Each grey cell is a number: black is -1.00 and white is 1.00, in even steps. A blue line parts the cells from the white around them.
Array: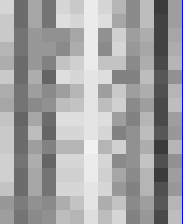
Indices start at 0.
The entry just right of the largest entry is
0.42
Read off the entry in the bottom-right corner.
0.48
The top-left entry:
0.68
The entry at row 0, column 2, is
0.30
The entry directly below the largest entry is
0.84
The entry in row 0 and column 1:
-0.15
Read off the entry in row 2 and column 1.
-0.09
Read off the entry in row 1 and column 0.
0.58
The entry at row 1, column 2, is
0.30
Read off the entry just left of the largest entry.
0.42
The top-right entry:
0.24
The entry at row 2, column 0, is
0.58
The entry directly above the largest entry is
0.79
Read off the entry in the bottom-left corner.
0.24

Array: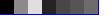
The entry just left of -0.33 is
-0.44
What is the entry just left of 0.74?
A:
0.08

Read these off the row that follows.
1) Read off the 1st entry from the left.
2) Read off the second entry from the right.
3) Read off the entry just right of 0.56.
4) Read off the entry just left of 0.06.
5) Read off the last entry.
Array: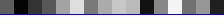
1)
-0.27
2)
0.18
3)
0.46
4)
-0.86
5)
-0.75

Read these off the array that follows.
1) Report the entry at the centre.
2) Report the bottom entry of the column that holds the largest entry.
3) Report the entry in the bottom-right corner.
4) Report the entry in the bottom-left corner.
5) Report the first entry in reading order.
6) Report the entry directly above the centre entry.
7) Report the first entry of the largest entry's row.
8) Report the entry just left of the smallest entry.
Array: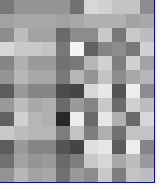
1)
-0.46
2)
0.21
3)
0.48
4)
0.16
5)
-0.06
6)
0.43
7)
0.69
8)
0.38

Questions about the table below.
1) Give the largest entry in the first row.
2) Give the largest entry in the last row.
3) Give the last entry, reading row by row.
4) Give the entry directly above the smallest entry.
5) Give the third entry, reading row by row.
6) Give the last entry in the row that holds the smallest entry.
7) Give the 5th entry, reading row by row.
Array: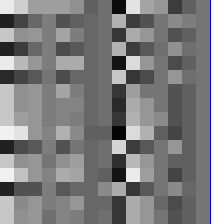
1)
0.84
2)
0.56
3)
-0.08
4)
-0.58
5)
0.24
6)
-0.08
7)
0.24

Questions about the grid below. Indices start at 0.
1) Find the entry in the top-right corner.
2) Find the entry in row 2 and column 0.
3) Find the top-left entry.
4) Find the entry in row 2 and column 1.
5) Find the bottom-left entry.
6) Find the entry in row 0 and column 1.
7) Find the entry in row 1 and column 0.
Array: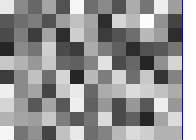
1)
0.24
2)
-0.41
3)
0.82
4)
-0.02
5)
0.93
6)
0.08
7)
-0.31

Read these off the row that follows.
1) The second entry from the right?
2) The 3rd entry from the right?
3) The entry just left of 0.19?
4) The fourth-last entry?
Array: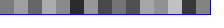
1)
-0.55
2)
0.51
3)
-0.66
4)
0.14

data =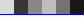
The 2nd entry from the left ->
-0.57
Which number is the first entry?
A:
0.72
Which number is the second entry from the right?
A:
-0.10

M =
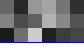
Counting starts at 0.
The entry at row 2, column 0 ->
-0.79
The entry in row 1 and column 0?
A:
0.02
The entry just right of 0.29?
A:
-0.08
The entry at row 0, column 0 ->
-0.19
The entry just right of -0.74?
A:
-0.52

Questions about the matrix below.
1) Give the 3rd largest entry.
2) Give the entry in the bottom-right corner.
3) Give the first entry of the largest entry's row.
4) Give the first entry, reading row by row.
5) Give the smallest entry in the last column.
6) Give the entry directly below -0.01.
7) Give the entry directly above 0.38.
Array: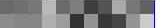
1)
0.38
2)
0.59
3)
0.10
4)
-0.17
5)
-0.23
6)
-0.61
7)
0.44

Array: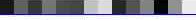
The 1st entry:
-0.81
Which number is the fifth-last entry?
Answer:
-0.35
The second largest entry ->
0.72
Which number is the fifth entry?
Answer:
-0.41

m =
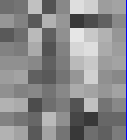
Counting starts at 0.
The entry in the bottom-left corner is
0.40
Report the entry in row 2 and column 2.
0.46
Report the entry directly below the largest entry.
0.68
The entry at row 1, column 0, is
0.18
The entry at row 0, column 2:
0.51
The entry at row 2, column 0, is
-0.30
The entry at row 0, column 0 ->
-0.14
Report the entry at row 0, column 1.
-0.09
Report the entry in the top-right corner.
0.28
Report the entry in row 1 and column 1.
0.02
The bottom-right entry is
-0.03
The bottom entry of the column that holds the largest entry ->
-0.56
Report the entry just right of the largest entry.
0.57

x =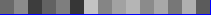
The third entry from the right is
-0.07
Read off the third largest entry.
0.37
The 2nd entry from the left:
0.09
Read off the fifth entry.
-0.01

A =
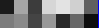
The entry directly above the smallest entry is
-0.25
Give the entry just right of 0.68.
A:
0.78
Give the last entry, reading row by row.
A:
-0.90
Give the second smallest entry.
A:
-0.79
